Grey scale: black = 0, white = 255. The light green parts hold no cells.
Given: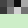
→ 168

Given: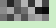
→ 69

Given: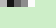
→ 251

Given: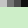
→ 16

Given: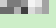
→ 163

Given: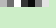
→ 227

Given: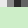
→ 99
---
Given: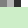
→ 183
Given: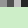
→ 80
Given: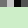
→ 200
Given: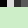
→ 221
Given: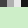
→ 175
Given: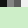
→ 132
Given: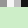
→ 246
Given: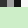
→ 162
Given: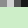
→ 210
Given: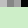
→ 134
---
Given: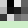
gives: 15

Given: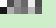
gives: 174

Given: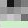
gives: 136

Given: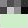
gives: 201

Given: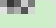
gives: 149

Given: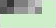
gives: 98
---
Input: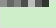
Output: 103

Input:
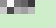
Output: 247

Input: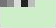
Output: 146

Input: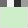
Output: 245

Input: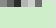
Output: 99

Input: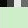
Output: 65

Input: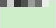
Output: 208

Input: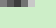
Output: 90

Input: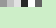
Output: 195

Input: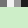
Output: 242
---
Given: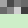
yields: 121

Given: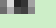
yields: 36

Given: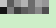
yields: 150

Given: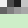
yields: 30

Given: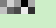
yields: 155

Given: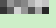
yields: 119

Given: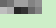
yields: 160

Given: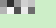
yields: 150
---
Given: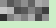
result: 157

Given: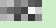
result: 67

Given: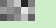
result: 143

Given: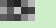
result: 64

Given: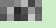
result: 56

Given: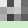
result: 134

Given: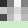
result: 231

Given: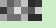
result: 112

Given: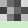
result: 61

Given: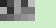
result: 132
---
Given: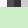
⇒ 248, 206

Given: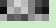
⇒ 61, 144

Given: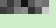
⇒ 100, 200

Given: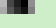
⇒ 184, 128

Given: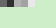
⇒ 103, 233

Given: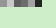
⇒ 149, 37

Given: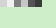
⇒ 212, 58

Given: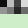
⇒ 14, 107

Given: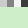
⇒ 203, 59
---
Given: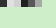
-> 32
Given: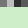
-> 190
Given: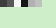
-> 21
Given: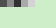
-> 49
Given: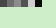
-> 82
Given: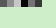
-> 6
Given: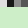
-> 24
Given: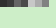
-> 199
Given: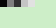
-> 49
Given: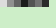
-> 83
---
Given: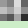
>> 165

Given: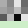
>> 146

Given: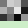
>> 134

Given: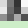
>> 108

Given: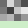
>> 64

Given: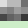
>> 128

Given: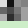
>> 73
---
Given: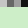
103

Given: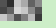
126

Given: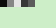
228

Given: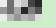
183

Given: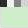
241

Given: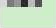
44

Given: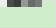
150
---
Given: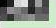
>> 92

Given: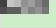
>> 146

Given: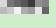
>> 230

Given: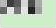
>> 35

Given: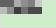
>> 74

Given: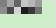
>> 57

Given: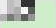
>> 248

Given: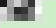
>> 121

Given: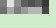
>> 181

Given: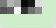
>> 112
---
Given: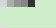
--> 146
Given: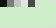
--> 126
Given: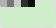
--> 120
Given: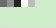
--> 146
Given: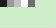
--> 153
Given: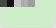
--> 157
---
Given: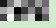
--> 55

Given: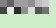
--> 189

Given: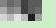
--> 91

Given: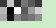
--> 157

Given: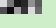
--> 144

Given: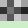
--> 77
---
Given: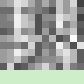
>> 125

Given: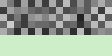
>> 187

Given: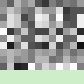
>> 113

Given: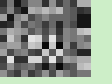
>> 160

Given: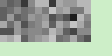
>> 96

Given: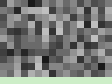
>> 77

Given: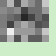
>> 124

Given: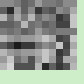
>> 182
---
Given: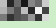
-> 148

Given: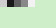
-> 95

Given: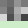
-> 80

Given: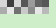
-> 140

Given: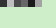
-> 103

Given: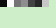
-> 66

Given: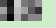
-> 91

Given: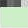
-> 107
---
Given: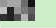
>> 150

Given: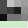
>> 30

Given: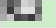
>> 158

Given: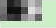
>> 16

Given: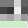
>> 237

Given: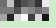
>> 80

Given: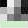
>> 108

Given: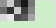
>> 203
